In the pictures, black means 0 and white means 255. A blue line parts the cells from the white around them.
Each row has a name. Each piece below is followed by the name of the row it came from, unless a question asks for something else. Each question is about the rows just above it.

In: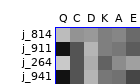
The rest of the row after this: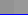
[127 134 106]
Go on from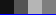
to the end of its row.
[119  92]

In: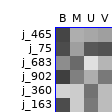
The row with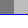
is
j_163
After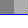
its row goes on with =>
[121]
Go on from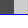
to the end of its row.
[121 188]
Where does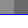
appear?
j_683
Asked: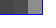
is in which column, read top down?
B
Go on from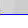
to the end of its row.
[114 188]

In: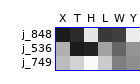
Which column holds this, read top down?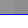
Y
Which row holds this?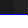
j_536
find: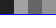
j_536

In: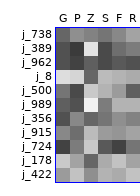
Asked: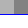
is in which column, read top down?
R
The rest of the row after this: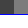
[201  89  66 117]
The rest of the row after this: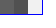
[124 179 179]
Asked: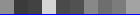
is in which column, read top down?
P
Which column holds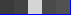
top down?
P
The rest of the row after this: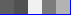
[179]

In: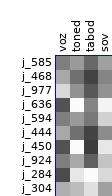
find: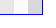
j_284
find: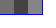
j_468
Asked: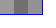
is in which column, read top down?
toned
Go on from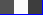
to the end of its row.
[231]

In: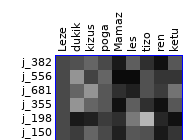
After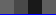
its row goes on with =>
[47 17 87]
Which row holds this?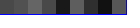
j_382
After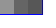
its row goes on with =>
[17 94 47 17 87]
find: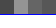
j_355
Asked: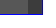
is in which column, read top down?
poga

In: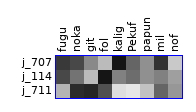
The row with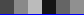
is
j_707
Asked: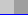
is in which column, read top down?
nof
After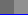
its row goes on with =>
[129 159]
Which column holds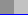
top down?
papun

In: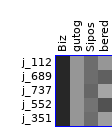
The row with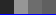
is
j_689
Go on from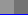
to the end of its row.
[82]
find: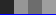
j_351

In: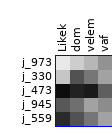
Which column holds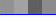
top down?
vaf
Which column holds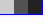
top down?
dom

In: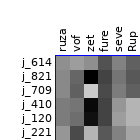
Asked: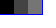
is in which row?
j_821
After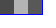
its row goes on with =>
[130 165]
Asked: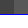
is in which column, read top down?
fure
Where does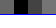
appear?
j_821
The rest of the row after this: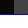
[150 180]
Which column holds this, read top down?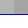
Rup

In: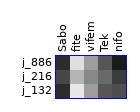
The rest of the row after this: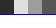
[26]
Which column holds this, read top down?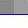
vifem
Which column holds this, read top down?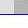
fite

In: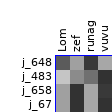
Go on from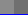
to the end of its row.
[50]
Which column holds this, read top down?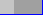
Lom
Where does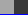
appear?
j_658
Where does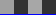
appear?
j_67
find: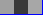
j_648
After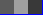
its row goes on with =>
[167]

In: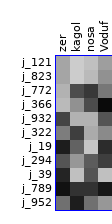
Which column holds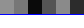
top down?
Voduf
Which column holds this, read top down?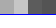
nosa
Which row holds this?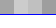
j_121
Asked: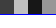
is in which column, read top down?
Voduf
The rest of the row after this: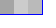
[145]
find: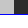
j_19

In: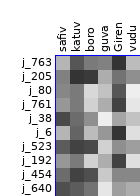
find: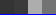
j_205
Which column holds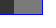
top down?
katuv

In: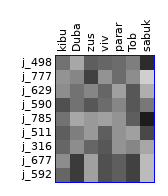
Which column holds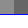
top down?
kibu
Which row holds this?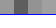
j_511
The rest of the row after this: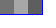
[102 108 126  44]
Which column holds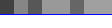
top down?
zus
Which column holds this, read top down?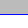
sabuk

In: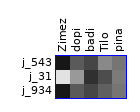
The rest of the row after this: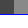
[117]
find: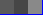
j_543

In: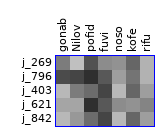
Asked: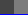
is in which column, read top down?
Nilov
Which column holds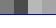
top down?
gonab
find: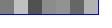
j_269

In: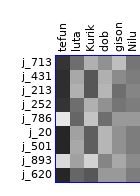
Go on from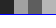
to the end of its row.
[145 125]
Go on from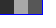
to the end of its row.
[176 139 125]
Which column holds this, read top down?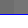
gison

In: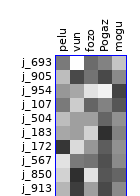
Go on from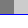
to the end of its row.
[101 130  86]
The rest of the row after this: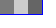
[130  86]
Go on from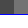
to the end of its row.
[ 73 138]
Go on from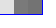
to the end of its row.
[ 80 138]
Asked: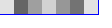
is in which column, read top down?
fozo

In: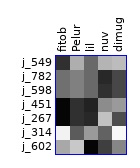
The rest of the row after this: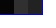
[140 154]
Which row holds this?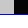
j_602
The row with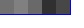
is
j_598

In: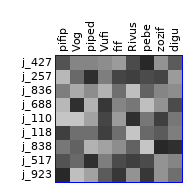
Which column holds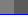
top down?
Vufi
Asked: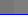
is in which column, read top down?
digu
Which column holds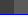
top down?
zozif
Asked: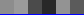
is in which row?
j_427
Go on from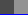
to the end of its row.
[133]
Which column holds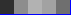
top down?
piped
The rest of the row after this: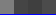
[ 69 155]

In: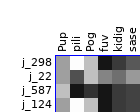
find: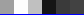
j_124
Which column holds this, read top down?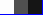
pili
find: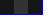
j_587

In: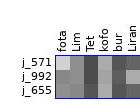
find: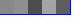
j_992
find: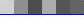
j_571
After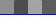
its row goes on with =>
[171]
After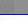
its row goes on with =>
[ 77 164  93 171]
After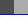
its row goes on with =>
[ 85 100]
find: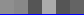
j_655
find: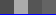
j_571

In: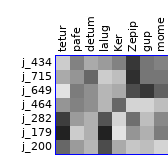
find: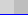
j_464
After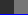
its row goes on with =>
[118]
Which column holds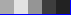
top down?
tetur
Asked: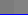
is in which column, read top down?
pafe
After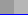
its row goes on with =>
[ 76 170 198 190 212]
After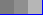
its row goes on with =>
[170  76  55  97]

